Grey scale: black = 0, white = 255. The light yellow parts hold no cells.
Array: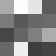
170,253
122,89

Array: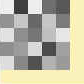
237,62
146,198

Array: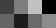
63,126
101,28

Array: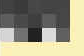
65,59
93,74

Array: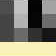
77,192
68,179

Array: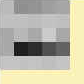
185,144
191,191

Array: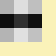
178,222
13,48

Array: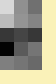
216,144
187,148

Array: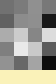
113,123
97,140
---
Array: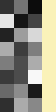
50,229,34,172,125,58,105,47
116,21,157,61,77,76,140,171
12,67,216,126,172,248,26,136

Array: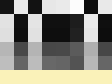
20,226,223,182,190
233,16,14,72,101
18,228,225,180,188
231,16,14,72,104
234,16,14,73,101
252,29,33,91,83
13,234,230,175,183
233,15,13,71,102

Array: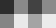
45,133
137,233
66,164
138,235

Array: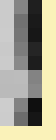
203,203,204,201,203,187,186,205,204
133,113,117,124,137,188,186,130,109
31,26,23,37,29,131,136,15,22

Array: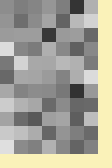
141,148,155,220,120,104,168,204,163,201,223
126,110,157,134,211,167,131,178,107,191,139
133,139,157,123,168,165,140,167,88,172,128
150,164,56,175,167,155,138,106,159,102,177
126,99,154,136,184,131,120,139,165,148,135
52,185,157,96,177,174,50,103,94,126,100
176,210,104,136,123,219,152,105,189,106,129

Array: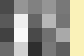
74,89,65,106
149,239,249,209
129,101,73,46
149,183,113,120
120,116,169,94

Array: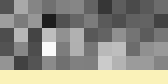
83,158,77,83,148
169,123,183,135,65
133,151,68,77,84
112,29,190,250,139
129,81,145,125,112
134,102,177,176,128
99,124,88,118,127
54,90,99,185,203
93,78,144,190,179
74,97,116,108,155
89,99,92,144,155
108,66,118,153,132

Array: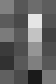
129,91,123,59,49,96
87,73,90,78,89,75
108,229,195,149,127,26
93,83,66,77,88,119

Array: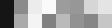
21,21
139,170
236,244
250,129
156,186
151,146
214,134
228,198
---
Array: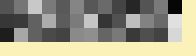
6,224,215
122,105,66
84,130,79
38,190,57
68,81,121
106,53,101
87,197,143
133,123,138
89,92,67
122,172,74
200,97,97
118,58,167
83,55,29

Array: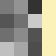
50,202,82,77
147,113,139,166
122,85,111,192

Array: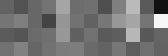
18,246,101,98
89,117,88,112
186,165,183,93
127,152,94,119
79,119,90,99
112,98,114,106
109,114,97,125
165,149,152,124
115,68,112,114
103,103,107,102
82,127,85,129
99,117,91,114

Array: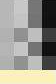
18,17,61,16,61
119,116,190,116,190
200,196,144,197,145
183,183,177,181,176

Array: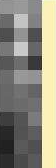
138,130,78,102,56,147,100,111,123,93,80,89
153,195,147,201,109,152,113,107,84,82,89,75
148,106,78,120,87,108,103,102,62,39,33,44

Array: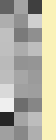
63,207,143,190,149,155,158,134,189,175
163,145,122,172,147,166,160,109,165,136
98,174,192,191,186,189,217,239,38,160

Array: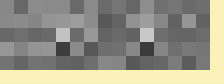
110,98,108,118,120
106,149,101,121,92
117,98,102,111,123
112,135,110,134,103
142,157,200,59,99
102,146,98,136,88
117,100,105,112,133
107,88,99,110,136
138,140,152,87,110
105,156,107,138,97
138,151,194,61,99
138,148,106,149,113
140,133,102,148,115
104,139,111,132,101
135,137,104,150,115

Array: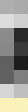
170,207,41,58,29,126,191
174,220,139,136,95,97,214
